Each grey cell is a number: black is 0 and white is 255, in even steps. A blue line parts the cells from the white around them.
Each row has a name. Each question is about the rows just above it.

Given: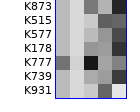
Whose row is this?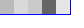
K931
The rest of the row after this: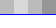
[74]
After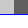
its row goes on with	[101]
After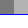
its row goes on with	[37]

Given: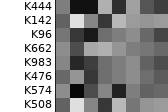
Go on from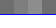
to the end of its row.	[91]
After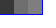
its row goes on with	[141 110  91]

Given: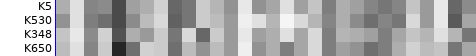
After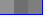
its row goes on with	[174 209 188 196 118 166]
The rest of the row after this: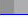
[126 166 217 126 160 146 111 126 174 209 188 196 118 166]
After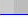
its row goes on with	[154 239 224 181 245 217 181 133 174 139 111 133 118 217 154 232  90 166]
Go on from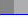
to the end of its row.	[139 111 133 118 217 154 232  90 166]
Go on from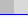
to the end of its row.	[ 97 118 203 188 154 239 224 181 245 217 181 133 174 139 111 133 118 217
 154 232  90 166]
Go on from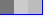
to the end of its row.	[154 239 224 181 245 217 181 133 174 139 111 133 118 217 154 232  90 166]
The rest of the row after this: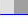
[196 126 174 160 133 118 133 196 154 232 103 139]

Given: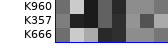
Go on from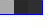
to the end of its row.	[141 141 118]
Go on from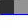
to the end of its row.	[ 83 170]
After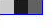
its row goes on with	[ 41 141 141 118]
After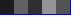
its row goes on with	[170]
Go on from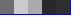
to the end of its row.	[141 141 118]
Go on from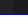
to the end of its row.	[ 97  47 148  83 170]

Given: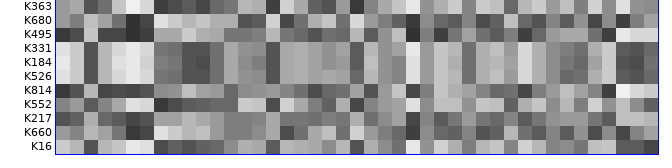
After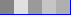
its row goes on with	[112 175 183 162 216 175 140 118 104 162 203  83  76 112]
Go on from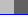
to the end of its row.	[175 197 140 183 126 209 146 191 140  97]
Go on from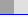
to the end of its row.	[140 191 191 146 197 191  97 175 197 140 183 126 209 146 191 140  97]
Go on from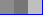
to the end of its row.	[197  91  91  70]
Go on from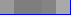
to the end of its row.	[118 118 112 126 118 175 112 140 162  70 132  91 118 154 118 104 132  91
 118 146 154 154 118  91 191 191 183]

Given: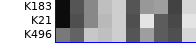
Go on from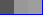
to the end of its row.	[ 66 214]
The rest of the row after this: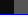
[136 191 206  85 152 158  66 214]
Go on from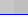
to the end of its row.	[206  85 158  92  79 214]
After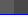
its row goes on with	[228]
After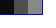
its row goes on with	[185 206  79 228  92  72 228]

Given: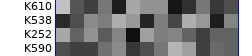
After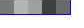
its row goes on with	[99]
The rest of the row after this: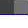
[139  56  78 119 180 160  64 106  99]

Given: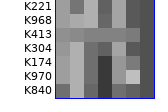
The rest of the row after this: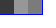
[81]
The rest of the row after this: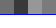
[81]
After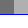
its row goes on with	[103  57 111  97  81]
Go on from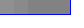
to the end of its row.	[123  81]
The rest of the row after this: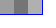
[ 97 164  89  81]
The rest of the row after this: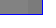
[81]
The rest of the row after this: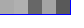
[81]

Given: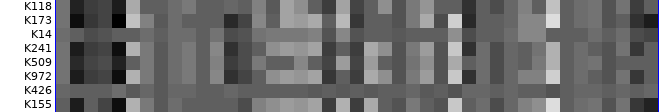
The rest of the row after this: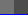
[ 83 115 121 121 121 129  83 135  83  95  95  89  95  95  95 143  76  95
  95 109 135 135  95  95  95 109  95 109  76  68]
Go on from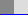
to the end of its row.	[ 95 109 115  83  95  49  28]
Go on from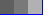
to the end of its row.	[ 95 109 115  83  95  95  95]
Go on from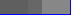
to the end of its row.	[221  95 109 115  83  95  49  28]
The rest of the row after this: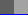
[156 170  95 185  55  95  95  83 121 170  76 207  41  95  95 103 135 135
 221  95 109 115  83  95  49  28]
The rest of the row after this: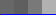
[ 95 109 115  83  95  95  95]
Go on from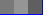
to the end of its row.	[ 95  49  95  76 103 129  95 193  95 109 115  83 115  61  95]

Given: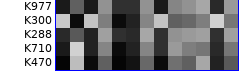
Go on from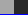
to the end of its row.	[154]
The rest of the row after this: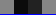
[ 48 154 126 118  41 118]
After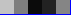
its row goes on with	[195  96 104 126 209 118]
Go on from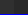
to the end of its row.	[167  48 146 154 160  48 160]

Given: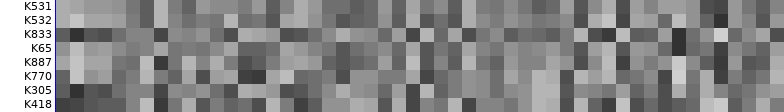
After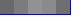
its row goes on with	[165 139 181 173  78 181 158 181 105 118 139  70 207 118 173  64 124  99
 118 181]
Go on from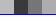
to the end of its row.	[ 86 124  99 111  78 181 124  64  93 146 146 173 165  86 173  70 132 118
 181  70 132 132 118 146 181 173  78 181  99  64 195  78 105  78  93 105
 188 201  93 124 173 124]
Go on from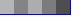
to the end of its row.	[ 93 124 158 165 152  99  86  99 111 158  99 188  86 132  93 181 118  99
 152 132 132 165 146  78 139 188  64 146 124 146 201 139  93  58 152  86
  93 173]
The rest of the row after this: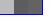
[158  50 111 146 207 105 139 165  78]
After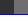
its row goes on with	[146 207 105 139 165  78]
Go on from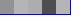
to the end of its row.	[ 99  64 195  78 105  78  93 105 188 201  93 124 173 124]

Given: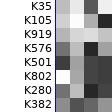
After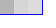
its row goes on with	[195]
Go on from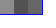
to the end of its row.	[148]

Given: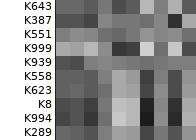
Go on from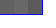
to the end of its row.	[111 169 161  70 140  76 154]
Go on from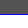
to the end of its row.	[ 70 134 119 119 111 134  49 169]
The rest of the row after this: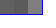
[169 154  63 126  76 147]
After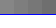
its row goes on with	[119 126 126]

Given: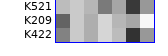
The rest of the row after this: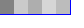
[ 50 152]
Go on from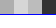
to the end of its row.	[152]
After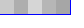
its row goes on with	[248]
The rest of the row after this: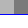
[166  57 152]
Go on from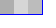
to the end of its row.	[ 50 152]
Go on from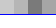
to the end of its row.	[ 57 152]

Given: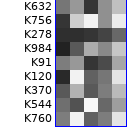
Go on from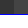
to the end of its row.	[104]
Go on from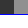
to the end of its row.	[192]
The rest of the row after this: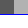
[ 89 125 186]
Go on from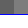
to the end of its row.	[228]
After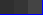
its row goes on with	[104]
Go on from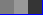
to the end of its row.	[ 75 166]

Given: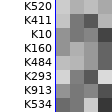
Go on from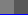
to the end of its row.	[218]
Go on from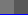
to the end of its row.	[182]
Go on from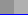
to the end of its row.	[153 100]
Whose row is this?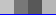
K411
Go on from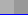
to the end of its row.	[100]
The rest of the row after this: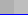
[169]

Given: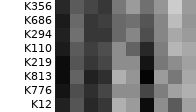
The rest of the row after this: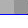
[  4 155 120 168]
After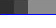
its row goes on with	[ 70 126 161 176]
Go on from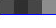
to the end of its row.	[141  70 126 161 176]

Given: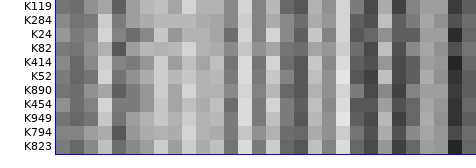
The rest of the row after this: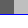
[137 220  87  87 158  81 103 165 151  51 103]
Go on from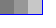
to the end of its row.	[165 191 172 191 109 220 123 212 123  95 191 137 220  87  87 158  81 103
 165 151  51 103]
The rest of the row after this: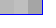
[212 178 178 137 212 131 184 103  87 178 145 212 123  73 172  65 131 158
 158  58  95]

